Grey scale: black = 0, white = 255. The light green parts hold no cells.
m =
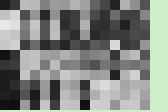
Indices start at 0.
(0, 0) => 29
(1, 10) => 49
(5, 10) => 138
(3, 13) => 75
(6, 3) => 193
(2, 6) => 45
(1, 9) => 74
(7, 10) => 162
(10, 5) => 60
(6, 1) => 59
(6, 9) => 80
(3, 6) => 65
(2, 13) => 71
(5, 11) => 54
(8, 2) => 97
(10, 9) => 206
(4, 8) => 59
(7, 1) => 31
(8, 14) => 174
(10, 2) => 155
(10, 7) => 192
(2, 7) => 62
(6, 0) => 52
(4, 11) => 215
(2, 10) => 47
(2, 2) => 126
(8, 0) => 28
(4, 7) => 75
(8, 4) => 155
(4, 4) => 42
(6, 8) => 100
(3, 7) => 46
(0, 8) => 162
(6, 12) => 121
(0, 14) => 82

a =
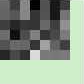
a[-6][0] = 104
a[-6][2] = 136
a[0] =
[104, 61, 136, 1, 81, 24, 59]
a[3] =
[109, 17, 77, 129, 53, 73, 124]
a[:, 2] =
[136, 135, 56, 77, 101, 49]
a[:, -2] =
[24, 24, 63, 73, 99, 119]
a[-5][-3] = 83
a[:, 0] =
[104, 100, 62, 109, 83, 37]
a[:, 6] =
[59, 116, 144, 124, 64, 121]

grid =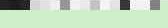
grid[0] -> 36
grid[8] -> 233
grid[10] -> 244
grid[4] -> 224

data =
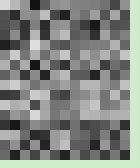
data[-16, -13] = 215
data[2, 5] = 142
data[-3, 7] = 113
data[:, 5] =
[141, 70, 142, 155, 96, 153, 90, 158, 136, 85, 115, 119, 94, 155, 157, 80]
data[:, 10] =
[113, 83, 123, 162, 125, 178, 62, 149, 151, 116, 117, 164, 87, 124, 151, 59]
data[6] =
[176, 93, 171, 22, 159, 90, 52, 143, 109, 156, 62, 110, 88]
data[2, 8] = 60
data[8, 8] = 181
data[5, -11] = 116
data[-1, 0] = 105
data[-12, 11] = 177
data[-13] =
[71, 139, 53, 183, 50, 155, 187, 89, 100, 47, 162, 100, 129]
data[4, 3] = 222
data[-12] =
[31, 58, 101, 222, 160, 96, 82, 114, 121, 127, 125, 177, 101]
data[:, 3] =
[18, 137, 128, 183, 222, 176, 22, 138, 114, 202, 73, 215, 139, 41, 145, 67]
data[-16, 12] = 144
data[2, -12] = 95
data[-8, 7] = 131
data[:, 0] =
[215, 81, 79, 71, 31, 133, 176, 97, 183, 55, 197, 92, 51, 182, 95, 105]
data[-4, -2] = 130
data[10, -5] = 174
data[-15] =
[81, 43, 143, 137, 188, 70, 33, 134, 113, 157, 83, 165, 75]
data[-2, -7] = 190

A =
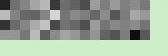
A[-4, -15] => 35
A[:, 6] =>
[109, 117, 114, 164]
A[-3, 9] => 103
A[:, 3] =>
[166, 100, 171, 186]
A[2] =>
[51, 107, 134, 171, 194, 73, 114, 103, 79, 156, 118, 136, 129, 139, 116]
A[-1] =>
[148, 148, 120, 186, 94, 139, 164, 150, 118, 148, 98, 84, 125, 15, 88]
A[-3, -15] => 187
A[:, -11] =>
[184, 133, 194, 94]
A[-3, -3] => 124
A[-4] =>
[35, 111, 133, 166, 184, 56, 109, 98, 77, 156, 126, 155, 128, 139, 120]
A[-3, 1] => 131
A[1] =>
[187, 131, 104, 100, 133, 213, 117, 137, 126, 103, 141, 86, 124, 167, 152]

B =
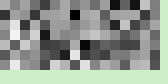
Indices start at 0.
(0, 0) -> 175
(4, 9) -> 70
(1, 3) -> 54
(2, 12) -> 195
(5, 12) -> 121
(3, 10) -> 170
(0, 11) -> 15
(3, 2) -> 125
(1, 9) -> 175
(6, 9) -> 133
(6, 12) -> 93
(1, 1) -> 161
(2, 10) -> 124
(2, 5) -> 157
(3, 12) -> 87
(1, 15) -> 129
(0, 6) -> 168
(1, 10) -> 94
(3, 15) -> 104
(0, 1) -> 131
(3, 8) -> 178
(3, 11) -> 140
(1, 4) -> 157
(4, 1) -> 93
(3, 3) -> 209
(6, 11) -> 157
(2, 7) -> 128
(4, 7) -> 171
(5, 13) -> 147
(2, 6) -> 156
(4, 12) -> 67

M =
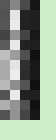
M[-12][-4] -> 87
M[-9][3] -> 24
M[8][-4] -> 185
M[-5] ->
[170, 237, 43, 25]
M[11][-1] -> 23
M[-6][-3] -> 227
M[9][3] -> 31
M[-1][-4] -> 83
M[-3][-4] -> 83
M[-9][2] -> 67
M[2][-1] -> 31
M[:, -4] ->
[87, 82, 85, 67, 91, 190, 171, 170, 185, 83, 175, 83]
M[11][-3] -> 147

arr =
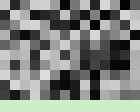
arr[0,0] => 198
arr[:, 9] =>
[36, 128, 2, 214, 138, 63, 67, 5, 33, 12]
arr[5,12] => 49
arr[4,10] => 76
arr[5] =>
[204, 175, 187, 40, 206, 188, 58, 153, 48, 63, 67, 28, 49, 175]
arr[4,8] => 60
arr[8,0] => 57
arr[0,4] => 209
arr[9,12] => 104
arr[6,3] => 58
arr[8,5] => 21
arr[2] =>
[89, 137, 205, 213, 156, 36, 40, 11, 180, 2, 196, 138, 56, 207]
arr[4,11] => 19
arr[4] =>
[98, 133, 191, 105, 53, 160, 206, 138, 60, 138, 76, 19, 9, 201]
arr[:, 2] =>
[122, 177, 205, 11, 191, 187, 169, 193, 187, 87]
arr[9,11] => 159
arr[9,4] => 107
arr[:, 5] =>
[159, 54, 36, 187, 160, 188, 186, 138, 21, 45]
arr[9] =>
[62, 23, 87, 207, 107, 45, 125, 24, 165, 12, 172, 159, 104, 110]
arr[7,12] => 119
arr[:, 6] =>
[7, 195, 40, 93, 206, 58, 199, 15, 8, 125]
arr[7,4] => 220
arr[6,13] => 179
